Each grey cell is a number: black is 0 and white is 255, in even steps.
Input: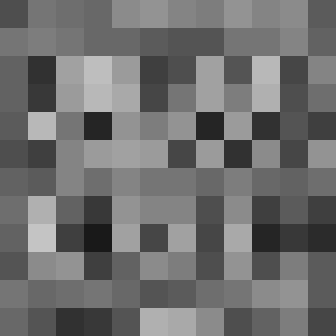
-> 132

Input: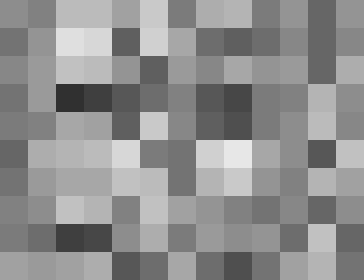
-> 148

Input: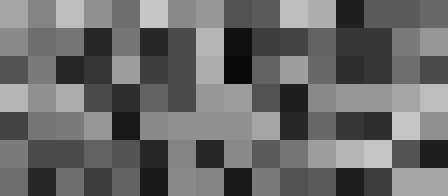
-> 91

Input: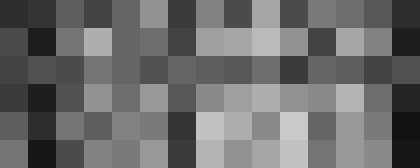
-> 109

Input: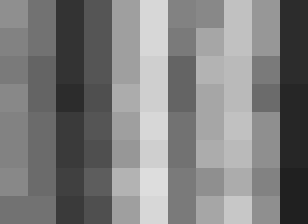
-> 193
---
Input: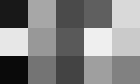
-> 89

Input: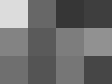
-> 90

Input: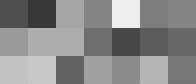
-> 70

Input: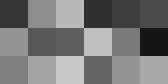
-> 191

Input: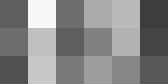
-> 129

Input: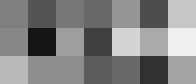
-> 212

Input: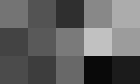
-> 122

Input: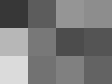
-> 120

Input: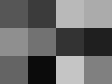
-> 114
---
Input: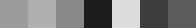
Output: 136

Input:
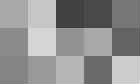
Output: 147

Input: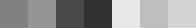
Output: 149

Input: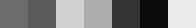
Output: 107

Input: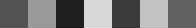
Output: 97

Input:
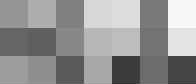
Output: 143

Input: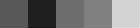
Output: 110

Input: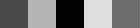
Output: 108
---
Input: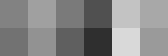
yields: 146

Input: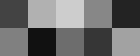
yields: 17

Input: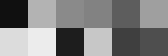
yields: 236

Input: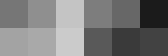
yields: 169

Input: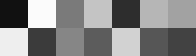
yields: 59

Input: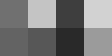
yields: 87

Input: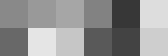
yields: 229

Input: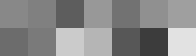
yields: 122

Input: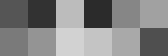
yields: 148

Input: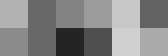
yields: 104
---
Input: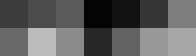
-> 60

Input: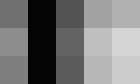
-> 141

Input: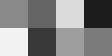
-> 137

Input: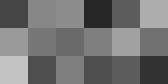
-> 154

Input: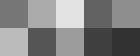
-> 118

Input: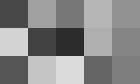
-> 211

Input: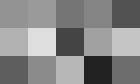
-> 177
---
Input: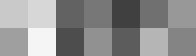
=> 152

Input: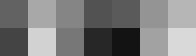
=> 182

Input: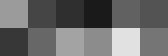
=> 83

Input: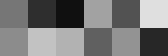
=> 223

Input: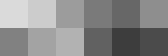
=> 142

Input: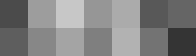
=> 101
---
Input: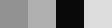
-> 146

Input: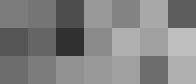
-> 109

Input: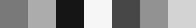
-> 120

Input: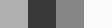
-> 175

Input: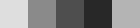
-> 222

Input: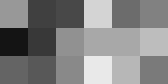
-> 100
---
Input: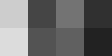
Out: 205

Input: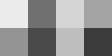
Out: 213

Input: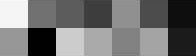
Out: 204

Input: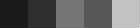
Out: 117

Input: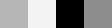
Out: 181

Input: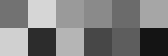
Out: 208
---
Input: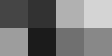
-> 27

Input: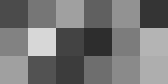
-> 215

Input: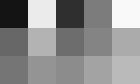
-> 179

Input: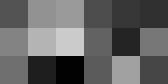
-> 180

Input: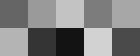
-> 52

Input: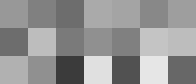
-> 189

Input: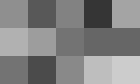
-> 157

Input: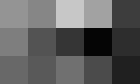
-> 83

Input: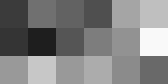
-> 30
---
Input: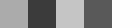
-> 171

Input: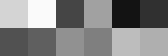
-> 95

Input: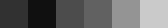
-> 16

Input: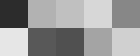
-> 230

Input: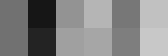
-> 35

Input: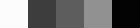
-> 252

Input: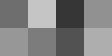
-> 145

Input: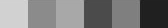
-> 139

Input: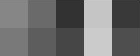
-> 121

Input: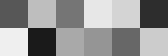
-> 26
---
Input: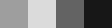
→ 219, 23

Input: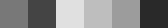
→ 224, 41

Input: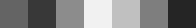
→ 241, 37

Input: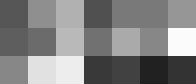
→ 251, 33

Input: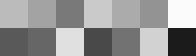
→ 251, 27

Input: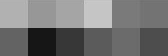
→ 197, 22

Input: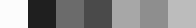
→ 252, 31

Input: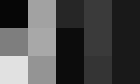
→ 225, 6
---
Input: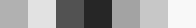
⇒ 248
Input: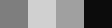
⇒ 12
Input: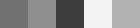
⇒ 178
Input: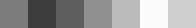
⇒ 207
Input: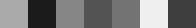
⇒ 62
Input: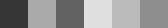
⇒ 141
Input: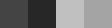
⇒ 164
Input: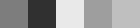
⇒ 191
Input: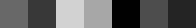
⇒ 36
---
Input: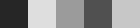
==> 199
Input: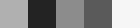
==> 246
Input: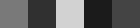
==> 68
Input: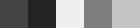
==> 195
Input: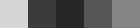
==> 133
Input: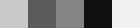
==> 240
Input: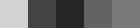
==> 121
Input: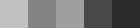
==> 42
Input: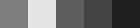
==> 31
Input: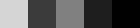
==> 1
